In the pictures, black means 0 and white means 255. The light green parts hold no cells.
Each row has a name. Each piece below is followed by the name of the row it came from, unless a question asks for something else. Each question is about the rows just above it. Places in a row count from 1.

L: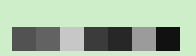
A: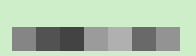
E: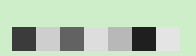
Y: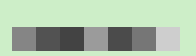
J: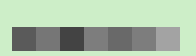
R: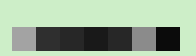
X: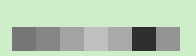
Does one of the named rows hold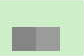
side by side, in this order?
no
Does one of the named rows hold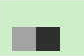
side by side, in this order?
yes
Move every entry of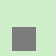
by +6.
[131]
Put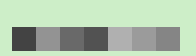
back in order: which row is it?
A
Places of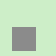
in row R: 6
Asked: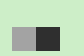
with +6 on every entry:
[169  53]
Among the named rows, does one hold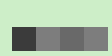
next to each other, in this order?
no

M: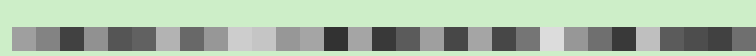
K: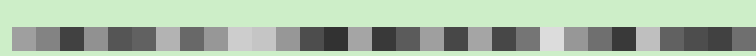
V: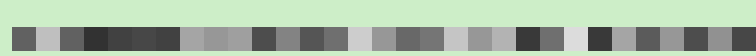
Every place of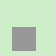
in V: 9 16 20 28
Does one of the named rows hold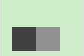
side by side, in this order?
yes
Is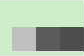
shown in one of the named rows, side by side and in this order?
yes
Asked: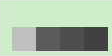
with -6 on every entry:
[185  85  71  59]
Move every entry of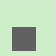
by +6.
[103]
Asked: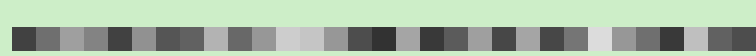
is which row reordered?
K

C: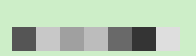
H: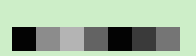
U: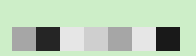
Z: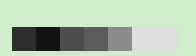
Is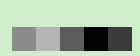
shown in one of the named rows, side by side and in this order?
no
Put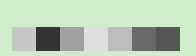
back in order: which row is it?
C
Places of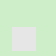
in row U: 3 6
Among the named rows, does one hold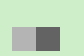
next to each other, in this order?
yes
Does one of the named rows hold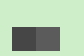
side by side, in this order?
no

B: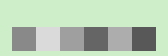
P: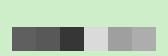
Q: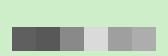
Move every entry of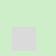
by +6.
[224]
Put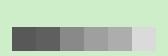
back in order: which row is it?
Q
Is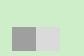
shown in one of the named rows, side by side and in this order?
no
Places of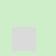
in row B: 2

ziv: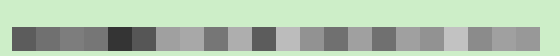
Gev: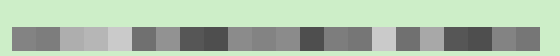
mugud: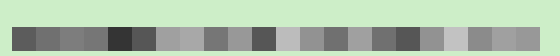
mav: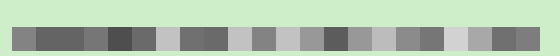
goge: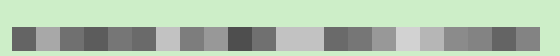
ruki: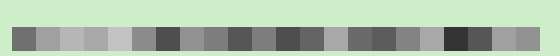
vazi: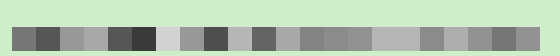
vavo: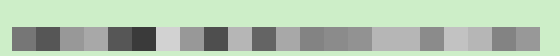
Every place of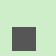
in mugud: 6 11 17
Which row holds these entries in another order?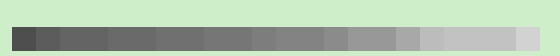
mav
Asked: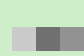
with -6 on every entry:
[196 106 140]
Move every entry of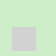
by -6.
[204]

